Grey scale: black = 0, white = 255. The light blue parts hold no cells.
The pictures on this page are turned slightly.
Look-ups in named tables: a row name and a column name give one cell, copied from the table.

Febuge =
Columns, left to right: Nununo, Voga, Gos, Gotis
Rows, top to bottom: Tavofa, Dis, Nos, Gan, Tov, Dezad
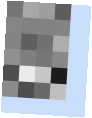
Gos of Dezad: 105
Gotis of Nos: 173
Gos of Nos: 113
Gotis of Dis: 132
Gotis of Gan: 136
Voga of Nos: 95
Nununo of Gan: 144
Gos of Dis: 130
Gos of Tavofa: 158
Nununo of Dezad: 140
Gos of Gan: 118
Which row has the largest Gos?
Tov

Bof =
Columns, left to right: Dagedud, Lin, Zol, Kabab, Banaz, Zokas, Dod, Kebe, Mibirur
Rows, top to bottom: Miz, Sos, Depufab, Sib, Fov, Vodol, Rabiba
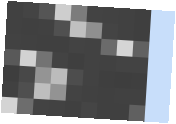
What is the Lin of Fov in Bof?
72
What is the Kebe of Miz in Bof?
65
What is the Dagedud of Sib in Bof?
89
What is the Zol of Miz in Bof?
85
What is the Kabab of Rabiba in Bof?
66
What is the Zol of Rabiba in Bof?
67
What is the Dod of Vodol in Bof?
64
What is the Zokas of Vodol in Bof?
65
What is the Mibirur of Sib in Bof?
67
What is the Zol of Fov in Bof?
148
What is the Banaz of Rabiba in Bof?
64
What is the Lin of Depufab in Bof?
65
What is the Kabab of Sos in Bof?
80
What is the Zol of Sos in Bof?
65
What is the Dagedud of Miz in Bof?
65
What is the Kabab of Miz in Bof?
206
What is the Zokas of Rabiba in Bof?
69
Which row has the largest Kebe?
Depufab

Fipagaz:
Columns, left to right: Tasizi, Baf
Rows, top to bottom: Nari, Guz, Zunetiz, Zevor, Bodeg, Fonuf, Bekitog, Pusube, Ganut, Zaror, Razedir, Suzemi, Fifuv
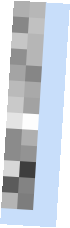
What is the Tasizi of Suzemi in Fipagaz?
91
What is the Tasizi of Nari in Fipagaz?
175
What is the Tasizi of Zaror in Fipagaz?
139
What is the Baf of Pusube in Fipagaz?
253
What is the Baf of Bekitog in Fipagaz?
162
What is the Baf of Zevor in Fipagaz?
182
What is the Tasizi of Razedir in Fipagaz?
215
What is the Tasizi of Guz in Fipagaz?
135
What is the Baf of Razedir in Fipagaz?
62
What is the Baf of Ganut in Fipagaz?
175
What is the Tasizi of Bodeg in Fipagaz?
164
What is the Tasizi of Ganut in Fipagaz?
139

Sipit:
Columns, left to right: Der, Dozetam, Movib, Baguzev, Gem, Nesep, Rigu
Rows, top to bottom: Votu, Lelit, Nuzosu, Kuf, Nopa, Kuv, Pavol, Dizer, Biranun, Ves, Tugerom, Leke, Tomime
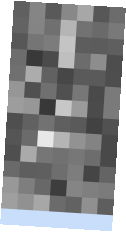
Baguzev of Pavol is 199
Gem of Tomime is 98
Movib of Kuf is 75
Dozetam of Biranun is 107
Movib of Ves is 118
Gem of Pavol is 155
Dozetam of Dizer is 97

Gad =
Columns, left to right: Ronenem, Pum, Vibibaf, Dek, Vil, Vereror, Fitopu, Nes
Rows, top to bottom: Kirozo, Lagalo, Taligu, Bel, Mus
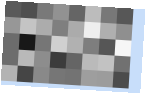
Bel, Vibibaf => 141
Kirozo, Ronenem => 90
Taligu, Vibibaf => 118
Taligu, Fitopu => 86
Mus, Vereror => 158
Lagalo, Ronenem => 151
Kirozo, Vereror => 188
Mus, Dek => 118
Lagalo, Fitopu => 175
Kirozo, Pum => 79
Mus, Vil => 115
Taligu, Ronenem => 108
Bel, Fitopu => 194

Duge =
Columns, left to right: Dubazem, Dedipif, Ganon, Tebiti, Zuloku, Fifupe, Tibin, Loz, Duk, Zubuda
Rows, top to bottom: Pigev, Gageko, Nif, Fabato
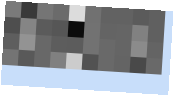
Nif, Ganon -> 104
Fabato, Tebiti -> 128
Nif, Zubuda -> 100
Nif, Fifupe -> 114
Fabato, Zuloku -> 204
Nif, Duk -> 139

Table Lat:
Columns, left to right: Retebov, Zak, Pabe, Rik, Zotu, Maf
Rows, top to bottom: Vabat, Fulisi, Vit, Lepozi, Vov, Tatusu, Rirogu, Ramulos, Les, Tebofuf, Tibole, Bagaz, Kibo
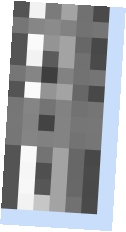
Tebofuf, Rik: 163
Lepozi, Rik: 163
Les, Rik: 131
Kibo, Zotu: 113
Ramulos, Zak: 131
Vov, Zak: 133
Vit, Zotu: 103
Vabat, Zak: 242
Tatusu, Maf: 72
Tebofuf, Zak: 249
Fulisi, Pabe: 139
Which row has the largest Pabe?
Kibo

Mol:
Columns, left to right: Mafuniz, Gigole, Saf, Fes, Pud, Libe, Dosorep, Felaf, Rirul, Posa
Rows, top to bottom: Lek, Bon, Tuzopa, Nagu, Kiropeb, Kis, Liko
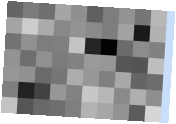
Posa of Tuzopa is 129
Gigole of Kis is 34
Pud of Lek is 143
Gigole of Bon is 204
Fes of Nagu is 123
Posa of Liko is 214
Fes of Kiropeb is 118
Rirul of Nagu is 84
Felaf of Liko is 147
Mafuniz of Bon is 164
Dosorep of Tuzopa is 3
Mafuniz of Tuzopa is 115
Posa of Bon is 177
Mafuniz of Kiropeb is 151

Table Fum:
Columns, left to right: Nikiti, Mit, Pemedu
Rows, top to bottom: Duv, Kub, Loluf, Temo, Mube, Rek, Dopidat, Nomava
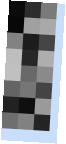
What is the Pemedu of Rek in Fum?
68
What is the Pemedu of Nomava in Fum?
36
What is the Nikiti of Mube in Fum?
192
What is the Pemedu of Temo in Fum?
174
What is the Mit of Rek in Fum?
118
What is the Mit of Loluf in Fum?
28
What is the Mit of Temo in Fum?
39

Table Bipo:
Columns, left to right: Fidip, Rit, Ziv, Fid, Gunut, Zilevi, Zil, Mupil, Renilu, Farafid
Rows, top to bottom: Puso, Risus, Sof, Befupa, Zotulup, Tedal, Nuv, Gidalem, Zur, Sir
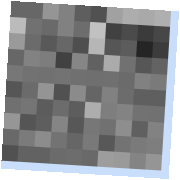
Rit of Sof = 107
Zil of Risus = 65
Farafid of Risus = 71
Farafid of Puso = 175
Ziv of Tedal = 148
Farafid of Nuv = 113
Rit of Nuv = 117
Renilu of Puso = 169
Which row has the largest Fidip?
Risus

